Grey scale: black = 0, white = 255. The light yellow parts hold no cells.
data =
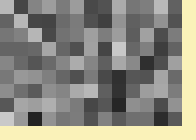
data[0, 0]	184
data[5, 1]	152
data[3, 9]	103
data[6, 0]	141
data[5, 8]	48
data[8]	[201, 152, 35, 146, 118, 124, 82, 129, 90, 111, 112, 44, 89]
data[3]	[100, 100, 104, 166, 102, 80, 161, 69, 200, 103, 128, 62, 99]
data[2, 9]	93
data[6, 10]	157
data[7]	[87, 166, 158, 175, 144, 123, 71, 86, 38, 143, 134, 76, 146]
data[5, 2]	146
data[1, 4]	107
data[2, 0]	118
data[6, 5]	170
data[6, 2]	90
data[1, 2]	70
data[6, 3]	143
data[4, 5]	172
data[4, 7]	95
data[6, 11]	168
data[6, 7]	95
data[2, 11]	77
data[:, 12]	[97, 82, 124, 99, 160, 106, 124, 146, 89]
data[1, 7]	64
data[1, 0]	99
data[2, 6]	159
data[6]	[141, 111, 90, 143, 133, 170, 183, 95, 50, 100, 157, 168, 124]
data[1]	[99, 183, 70, 68, 107, 123, 80, 64, 147, 96, 105, 146, 82]

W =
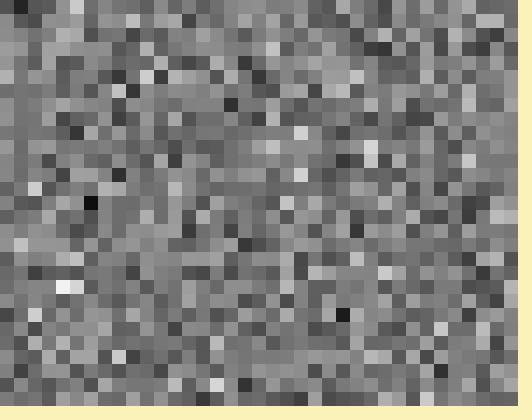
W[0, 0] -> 82
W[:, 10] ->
[95, 120, 107, 176, 103, 205, 141, 135, 150, 139, 117, 85, 105, 111, 128, 173, 141, 129, 143, 145, 89, 134, 132, 148, 109, 98, 107, 118, 113]
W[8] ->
[145, 115, 117, 157, 71, 97, 105, 146, 64, 92, 150, 102, 166, 83, 110, 110, 134, 97, 66, 178, 84, 98, 99, 118, 131, 99, 73, 117, 97, 69, 72, 152, 124, 140, 131, 142, 131]
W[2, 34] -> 82
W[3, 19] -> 193
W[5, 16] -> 172
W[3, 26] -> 62
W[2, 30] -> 115
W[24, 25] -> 164
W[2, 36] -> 135
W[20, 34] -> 84
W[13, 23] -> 95
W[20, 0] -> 109
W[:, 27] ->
[72, 79, 177, 54, 91, 99, 123, 120, 117, 109, 123, 75, 102, 103, 175, 95, 139, 125, 92, 201, 86, 163, 140, 90, 105, 168, 109, 111, 175]
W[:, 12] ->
[101, 167, 130, 119, 95, 179, 139, 109, 166, 112, 78, 63, 146, 183, 151, 154, 157, 99, 133, 122, 114, 113, 123, 68, 121, 88, 145, 186, 106]
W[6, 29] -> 143
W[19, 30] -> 146
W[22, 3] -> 105
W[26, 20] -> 145
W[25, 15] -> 146
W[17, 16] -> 157
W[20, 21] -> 131
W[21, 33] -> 161
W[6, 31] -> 157
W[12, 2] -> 133
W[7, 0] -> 142
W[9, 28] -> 85
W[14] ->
[130, 89, 85, 126, 166, 145, 14, 130, 109, 108, 128, 110, 151, 125, 82, 160, 126, 118, 101, 86, 195, 127, 168, 122, 105, 122, 128, 175, 131, 97, 128, 138, 106, 65, 74, 159, 145]
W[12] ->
[134, 108, 133, 125, 68, 160, 159, 131, 48, 129, 105, 123, 146, 137, 105, 145, 128, 145, 150, 97, 136, 209, 102, 79, 99, 122, 97, 102, 85, 128, 138, 103, 88, 141, 133, 122, 132]
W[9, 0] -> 119
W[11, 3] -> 75
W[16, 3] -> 140
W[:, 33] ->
[169, 102, 139, 77, 147, 92, 176, 186, 140, 94, 135, 198, 141, 118, 65, 60, 156, 122, 63, 112, 77, 161, 63, 108, 128, 122, 128, 165, 127]

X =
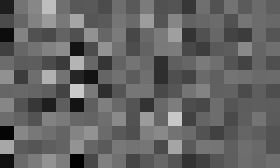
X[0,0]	30
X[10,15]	117
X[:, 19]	[94, 104, 85, 111, 79, 107, 78, 93, 91, 83, 82, 110]
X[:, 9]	[89, 106, 71, 77, 116, 92, 118, 84, 82, 79, 115, 69]
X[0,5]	88
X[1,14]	103
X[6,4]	67
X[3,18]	101
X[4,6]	103
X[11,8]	112
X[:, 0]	[30, 75, 12, 64, 108, 145, 102, 134, 109, 5, 167, 16]
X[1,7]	90
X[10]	[167, 91, 85, 94, 99, 147, 102, 90, 120, 115, 118, 75, 165, 90, 118, 117, 95, 110, 105, 82]
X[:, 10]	[123, 157, 104, 99, 105, 111, 117, 51, 155, 128, 118, 88]
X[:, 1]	[116, 102, 131, 102, 92, 60, 104, 83, 99, 135, 91, 107]
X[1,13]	98
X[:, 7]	[76, 90, 102, 147, 53, 101, 46, 127, 111, 107, 90, 128]
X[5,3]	177
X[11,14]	65
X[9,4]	100
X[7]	[134, 83, 55, 30, 94, 19, 95, 127, 105, 84, 51, 105, 125, 77, 72, 109, 85, 93, 94, 93]
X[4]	[108, 92, 93, 75, 58, 180, 103, 53, 99, 116, 105, 47, 95, 102, 122, 111, 84, 67, 100, 79]
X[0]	[30, 116, 135, 190, 111, 88, 89, 76, 110, 89, 123, 81, 84, 55, 111, 82, 115, 91, 107, 94]
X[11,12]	85
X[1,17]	117
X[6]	[102, 104, 101, 95, 67, 201, 122, 46, 85, 118, 117, 73, 86, 116, 131, 97, 98, 75, 94, 78]
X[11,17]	109
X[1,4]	121
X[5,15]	96
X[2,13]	51

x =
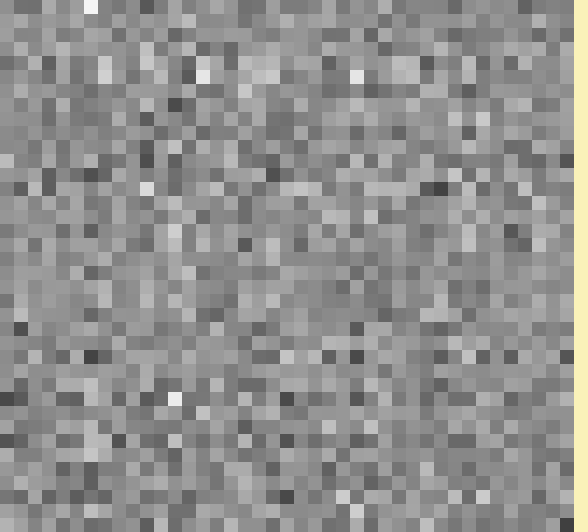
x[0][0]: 144
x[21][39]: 147
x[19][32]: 148
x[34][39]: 159
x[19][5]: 173
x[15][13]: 174
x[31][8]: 83
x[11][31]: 118
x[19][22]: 150
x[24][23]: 181
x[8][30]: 148
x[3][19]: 171
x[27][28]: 134
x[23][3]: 134
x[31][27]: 161
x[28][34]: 176
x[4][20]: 143
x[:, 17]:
[113, 117, 155, 148, 187, 166, 199, 164, 131, 160, 111, 125, 159, 146, 109, 109, 145, 89, 164, 137, 160, 176, 164, 134, 111, 138, 139, 107, 181, 131, 94, 180, 115, 171, 180, 169, 136, 144]
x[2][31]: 132
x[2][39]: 139
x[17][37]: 101
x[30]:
[162, 120, 124, 130, 168, 159, 184, 120, 157, 134, 132, 124, 121, 142, 135, 164, 139, 94, 133, 133, 146, 149, 139, 191, 150, 139, 192, 146, 129, 147, 140, 126, 167, 146, 170, 127, 170, 143, 137, 125, 144]
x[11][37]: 110
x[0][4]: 137
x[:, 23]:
[165, 167, 114, 172, 98, 123, 111, 140, 159, 143, 165, 132, 134, 122, 162, 185, 125, 164, 137, 144, 127, 130, 138, 140, 181, 97, 158, 170, 126, 149, 191, 130, 170, 97, 111, 140, 146, 112]
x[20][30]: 152
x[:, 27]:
[174, 115, 168, 104, 153, 155, 115, 150, 147, 133, 161, 178, 142, 179, 129, 111, 157, 135, 135, 119, 128, 117, 101, 168, 140, 168, 119, 157, 179, 161, 146, 161, 146, 159, 122, 166, 147, 158]
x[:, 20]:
[124, 176, 148, 156, 143, 118, 151, 127, 112, 116, 128, 154, 113, 183, 159, 146, 141, 144, 138, 168, 161, 137, 148, 158, 124, 196, 152, 168, 74, 126, 146, 82, 172, 148, 157, 73, 140, 164]
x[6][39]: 150
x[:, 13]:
[128, 187, 130, 182, 104, 90, 169, 109, 117, 158, 114, 138, 128, 138, 149, 174, 129, 129, 142, 190, 161, 158, 181, 145, 128, 173, 157, 154, 118, 109, 142, 131, 159, 154, 158, 101, 112, 142]
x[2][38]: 106
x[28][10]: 90
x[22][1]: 187
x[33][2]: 161
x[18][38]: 151
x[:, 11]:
[125, 146, 156, 124, 166, 185, 152, 143, 150, 109, 158, 154, 144, 135, 162, 122, 163, 163, 143, 132, 150, 142, 140, 119, 136, 160, 138, 105, 108, 167, 124, 103, 124, 154, 173, 122, 159, 184]
